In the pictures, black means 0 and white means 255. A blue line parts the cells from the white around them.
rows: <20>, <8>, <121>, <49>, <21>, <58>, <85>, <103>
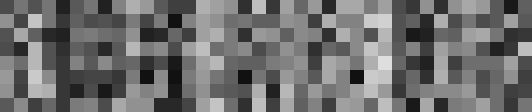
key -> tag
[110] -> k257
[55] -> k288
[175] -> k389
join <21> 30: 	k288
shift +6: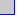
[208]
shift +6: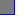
[129]
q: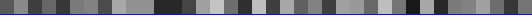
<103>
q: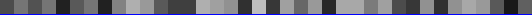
<20>

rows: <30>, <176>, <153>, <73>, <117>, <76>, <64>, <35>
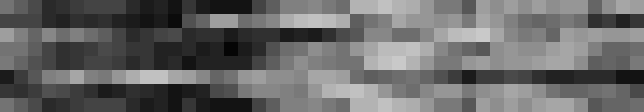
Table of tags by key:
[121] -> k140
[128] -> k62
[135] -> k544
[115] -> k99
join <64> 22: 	k140
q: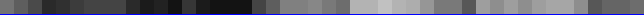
<35>
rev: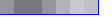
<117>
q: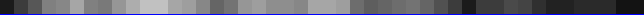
<76>
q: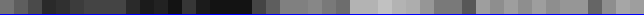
<30>

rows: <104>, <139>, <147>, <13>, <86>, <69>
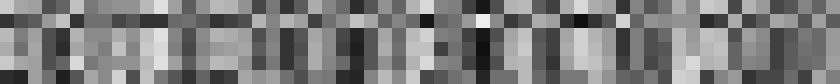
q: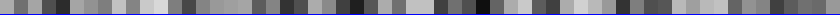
<13>
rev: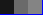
<139>
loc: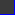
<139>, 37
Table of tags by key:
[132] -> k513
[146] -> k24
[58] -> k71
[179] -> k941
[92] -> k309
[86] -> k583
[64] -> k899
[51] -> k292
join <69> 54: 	k292
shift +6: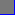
[126]

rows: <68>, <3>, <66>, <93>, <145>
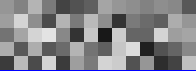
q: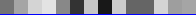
<66>
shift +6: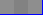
[148 136 148]
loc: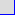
<93>, 10
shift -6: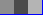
[136  69 174]

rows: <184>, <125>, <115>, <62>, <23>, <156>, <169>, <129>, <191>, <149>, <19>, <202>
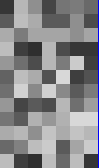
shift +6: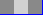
[143 215 143]
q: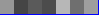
<129>
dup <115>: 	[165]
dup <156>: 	[82]
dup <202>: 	[189]
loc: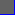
<156>, 1

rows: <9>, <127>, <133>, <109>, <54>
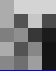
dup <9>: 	[212]
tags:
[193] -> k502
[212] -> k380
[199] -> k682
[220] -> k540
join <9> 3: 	k380
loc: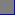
<133>, 1
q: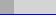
<9>

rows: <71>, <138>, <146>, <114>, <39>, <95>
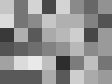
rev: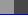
<146>
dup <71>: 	[212]

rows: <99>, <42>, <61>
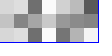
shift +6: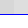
[221 228]
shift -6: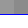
[146 133]

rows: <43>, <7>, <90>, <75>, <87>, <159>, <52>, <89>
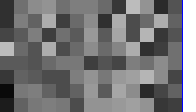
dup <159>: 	[76]
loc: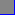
<75>, 9
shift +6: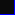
[16]
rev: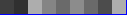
<75>
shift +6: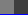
[132  68]

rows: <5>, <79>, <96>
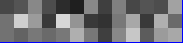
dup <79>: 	[57]
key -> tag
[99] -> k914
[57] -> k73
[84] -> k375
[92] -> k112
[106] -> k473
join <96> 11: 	k112
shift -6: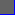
[93]
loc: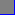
<5>, 9

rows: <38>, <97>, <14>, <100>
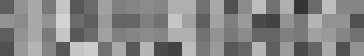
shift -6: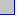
[191]
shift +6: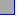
[175]

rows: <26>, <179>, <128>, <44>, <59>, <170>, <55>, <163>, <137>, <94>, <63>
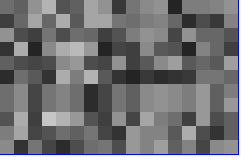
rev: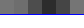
<63>
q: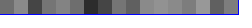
<55>
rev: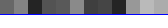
<44>
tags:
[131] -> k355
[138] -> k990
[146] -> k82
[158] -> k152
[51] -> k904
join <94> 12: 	k355
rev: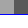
<179>

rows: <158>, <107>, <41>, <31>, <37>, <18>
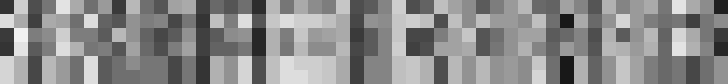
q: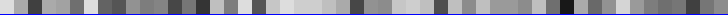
<107>
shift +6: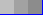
[197 168 146]

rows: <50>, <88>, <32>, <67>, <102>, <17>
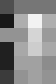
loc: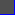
<50>, 1
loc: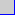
<67>, 3
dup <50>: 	[118]
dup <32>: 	[147]
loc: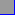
<32>, 4

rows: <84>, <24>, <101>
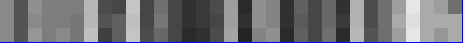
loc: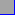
<101>, 17
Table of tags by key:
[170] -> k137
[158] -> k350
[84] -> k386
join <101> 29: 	k350
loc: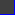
<101>, 8
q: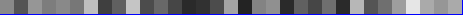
<101>

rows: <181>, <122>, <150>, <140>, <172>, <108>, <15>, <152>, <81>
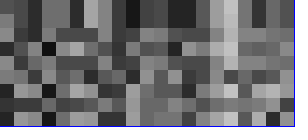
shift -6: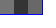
[110  46  98]
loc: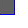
<140>, 19
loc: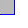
<122>, 17
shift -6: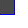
[67]

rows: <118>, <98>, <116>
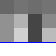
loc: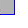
<98>, 2
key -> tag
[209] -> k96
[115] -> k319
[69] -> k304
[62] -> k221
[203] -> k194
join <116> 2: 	k96
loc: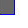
<118>, 1
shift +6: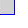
[215]
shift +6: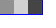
[151 215  75]
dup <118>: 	[115]
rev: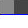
<98>

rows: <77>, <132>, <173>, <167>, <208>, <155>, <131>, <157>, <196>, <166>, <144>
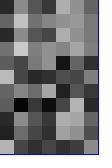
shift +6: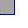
[172]
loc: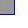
<132>, 6
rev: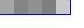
<167>
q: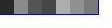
<173>
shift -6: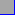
[160]
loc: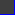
<144>, 6

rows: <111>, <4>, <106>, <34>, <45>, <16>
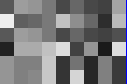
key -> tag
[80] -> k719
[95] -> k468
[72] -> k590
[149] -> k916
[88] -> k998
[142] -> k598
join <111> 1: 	k998
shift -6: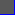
[82]
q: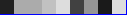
<34>
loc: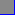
<16>, 3

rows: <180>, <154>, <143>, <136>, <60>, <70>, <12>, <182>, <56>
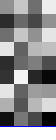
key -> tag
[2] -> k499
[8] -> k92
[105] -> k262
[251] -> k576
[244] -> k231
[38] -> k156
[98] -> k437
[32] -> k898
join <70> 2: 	k231
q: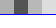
<182>
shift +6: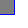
[132]
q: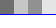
<143>
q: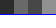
<154>
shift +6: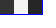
[ 57 250  44]

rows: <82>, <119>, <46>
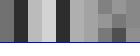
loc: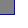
<82>, 8
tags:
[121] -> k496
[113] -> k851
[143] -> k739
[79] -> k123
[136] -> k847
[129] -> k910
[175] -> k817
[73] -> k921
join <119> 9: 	k496

